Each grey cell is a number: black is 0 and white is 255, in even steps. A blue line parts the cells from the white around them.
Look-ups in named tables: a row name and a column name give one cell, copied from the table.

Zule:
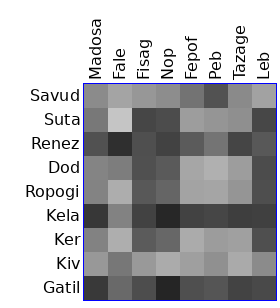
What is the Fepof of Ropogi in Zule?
163
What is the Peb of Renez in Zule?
116
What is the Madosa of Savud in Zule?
139
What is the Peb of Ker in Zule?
156
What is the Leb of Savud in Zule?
162
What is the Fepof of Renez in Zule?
91
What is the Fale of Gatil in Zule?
105
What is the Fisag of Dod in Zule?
80
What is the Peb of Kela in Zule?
70
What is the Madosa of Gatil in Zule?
57
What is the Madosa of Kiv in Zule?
152
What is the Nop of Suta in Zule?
76
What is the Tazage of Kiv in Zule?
170
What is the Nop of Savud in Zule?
141
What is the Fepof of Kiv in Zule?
159
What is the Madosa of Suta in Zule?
120
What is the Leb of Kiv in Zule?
139
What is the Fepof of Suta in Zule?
157

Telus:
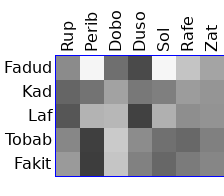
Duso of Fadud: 74
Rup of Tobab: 135
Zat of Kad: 149
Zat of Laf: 147
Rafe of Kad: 156
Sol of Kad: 127
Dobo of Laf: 183
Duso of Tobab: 140
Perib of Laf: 179
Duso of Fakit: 129
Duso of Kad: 120
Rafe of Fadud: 196
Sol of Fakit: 103

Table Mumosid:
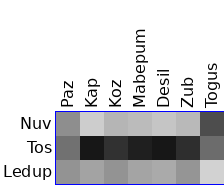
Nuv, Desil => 197
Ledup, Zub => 149
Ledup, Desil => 170
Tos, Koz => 49
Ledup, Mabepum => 164
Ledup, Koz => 147
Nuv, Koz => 181
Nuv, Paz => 142
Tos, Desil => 23
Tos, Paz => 113
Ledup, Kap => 163
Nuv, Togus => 77
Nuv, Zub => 185
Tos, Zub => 46
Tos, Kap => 23
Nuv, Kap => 205
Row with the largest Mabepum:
Nuv

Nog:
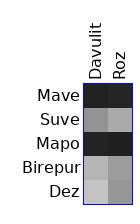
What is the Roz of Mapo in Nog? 31
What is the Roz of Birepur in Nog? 156
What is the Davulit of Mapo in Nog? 35
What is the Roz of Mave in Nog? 37
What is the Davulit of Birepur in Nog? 181
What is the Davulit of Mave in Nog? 33
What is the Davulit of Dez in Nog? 195
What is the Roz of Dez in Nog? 151
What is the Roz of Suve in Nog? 170
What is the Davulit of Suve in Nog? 147

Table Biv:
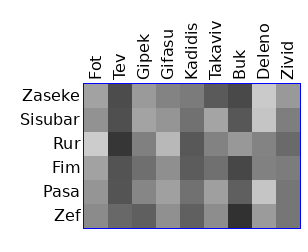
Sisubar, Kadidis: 113
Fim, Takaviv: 112
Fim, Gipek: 111
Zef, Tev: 104
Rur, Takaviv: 130
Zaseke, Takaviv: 90
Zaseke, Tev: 76
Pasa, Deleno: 197
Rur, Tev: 54

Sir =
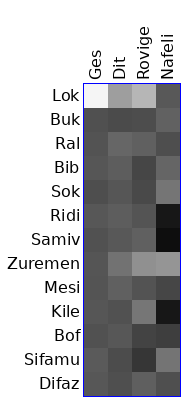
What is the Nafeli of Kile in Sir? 23
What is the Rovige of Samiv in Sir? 96
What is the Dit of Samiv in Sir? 88
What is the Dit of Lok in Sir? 158
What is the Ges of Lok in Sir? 245
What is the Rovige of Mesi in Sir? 83
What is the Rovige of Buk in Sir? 77
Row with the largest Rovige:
Lok

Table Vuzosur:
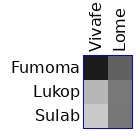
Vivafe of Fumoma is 27
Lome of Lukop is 120
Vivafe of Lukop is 183
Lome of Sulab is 118
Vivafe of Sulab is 202
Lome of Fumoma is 97

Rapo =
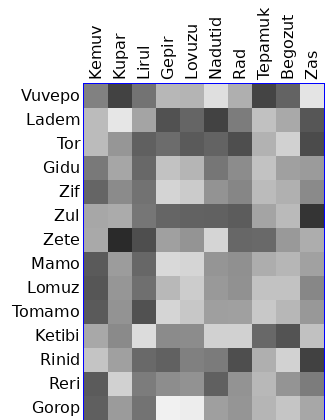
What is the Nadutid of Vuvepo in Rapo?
223
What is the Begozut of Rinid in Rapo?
210
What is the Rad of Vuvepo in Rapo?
175
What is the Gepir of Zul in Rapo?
101
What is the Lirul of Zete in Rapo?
78
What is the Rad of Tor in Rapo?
78
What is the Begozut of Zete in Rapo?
153
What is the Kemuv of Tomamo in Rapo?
90
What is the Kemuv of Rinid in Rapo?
196
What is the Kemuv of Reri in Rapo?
91
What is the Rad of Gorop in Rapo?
149
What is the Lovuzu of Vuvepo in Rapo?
180
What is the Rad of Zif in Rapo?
134
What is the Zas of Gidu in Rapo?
155
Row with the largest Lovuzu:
Gorop

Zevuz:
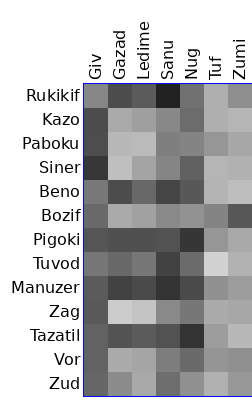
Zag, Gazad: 204
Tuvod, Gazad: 104
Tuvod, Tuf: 210
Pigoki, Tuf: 150
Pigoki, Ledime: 80
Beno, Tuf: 180
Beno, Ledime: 104
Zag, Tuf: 171
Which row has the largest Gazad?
Zag

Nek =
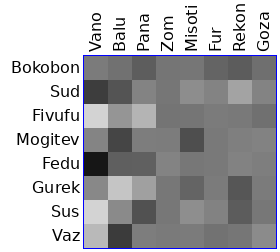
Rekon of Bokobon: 92
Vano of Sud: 61
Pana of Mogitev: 125
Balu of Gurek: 197
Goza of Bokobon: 111
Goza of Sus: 119
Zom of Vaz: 122
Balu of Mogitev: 69
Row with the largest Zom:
Fedu

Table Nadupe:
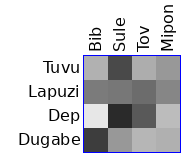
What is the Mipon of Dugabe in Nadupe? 176
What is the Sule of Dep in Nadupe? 42
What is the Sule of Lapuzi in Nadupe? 119
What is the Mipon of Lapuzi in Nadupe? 134
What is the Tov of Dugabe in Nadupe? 182
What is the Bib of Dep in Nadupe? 231
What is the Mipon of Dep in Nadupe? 188
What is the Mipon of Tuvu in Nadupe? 152
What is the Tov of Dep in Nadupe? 89
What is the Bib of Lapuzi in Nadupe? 123
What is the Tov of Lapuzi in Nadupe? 108
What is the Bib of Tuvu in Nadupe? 177
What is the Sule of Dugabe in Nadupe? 152
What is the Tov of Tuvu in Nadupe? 173
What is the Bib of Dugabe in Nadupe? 61
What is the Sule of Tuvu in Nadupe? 73

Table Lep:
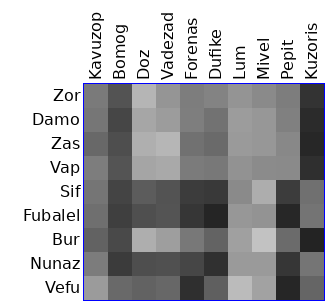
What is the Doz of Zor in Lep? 181
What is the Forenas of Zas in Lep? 113
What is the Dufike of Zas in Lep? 106
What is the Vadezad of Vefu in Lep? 103
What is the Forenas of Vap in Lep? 123
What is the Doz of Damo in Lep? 166
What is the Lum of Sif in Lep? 138
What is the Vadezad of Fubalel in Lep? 84
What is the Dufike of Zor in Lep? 131

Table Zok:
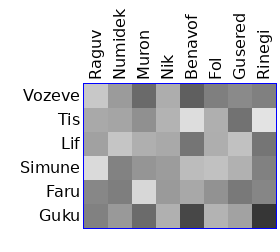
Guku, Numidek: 153
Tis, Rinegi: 227
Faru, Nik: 154
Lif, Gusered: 193
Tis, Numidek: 165
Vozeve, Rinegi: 128
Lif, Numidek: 197
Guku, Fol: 179
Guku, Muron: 107
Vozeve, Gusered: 138
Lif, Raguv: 161
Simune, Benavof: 188
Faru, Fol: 146
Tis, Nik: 179
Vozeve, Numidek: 155
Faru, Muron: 215
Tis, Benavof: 221
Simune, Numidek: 130
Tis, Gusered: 114
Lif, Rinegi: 117

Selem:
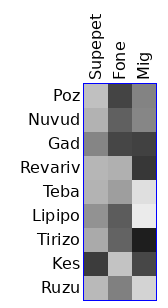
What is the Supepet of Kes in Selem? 60
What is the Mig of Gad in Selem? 65
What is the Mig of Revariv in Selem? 55
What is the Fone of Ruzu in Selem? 128
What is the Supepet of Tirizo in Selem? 170
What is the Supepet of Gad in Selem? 133
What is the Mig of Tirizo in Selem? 30
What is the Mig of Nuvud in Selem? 134
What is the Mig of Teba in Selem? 223
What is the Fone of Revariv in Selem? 176
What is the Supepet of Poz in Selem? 192
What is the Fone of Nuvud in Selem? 96
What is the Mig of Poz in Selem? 131

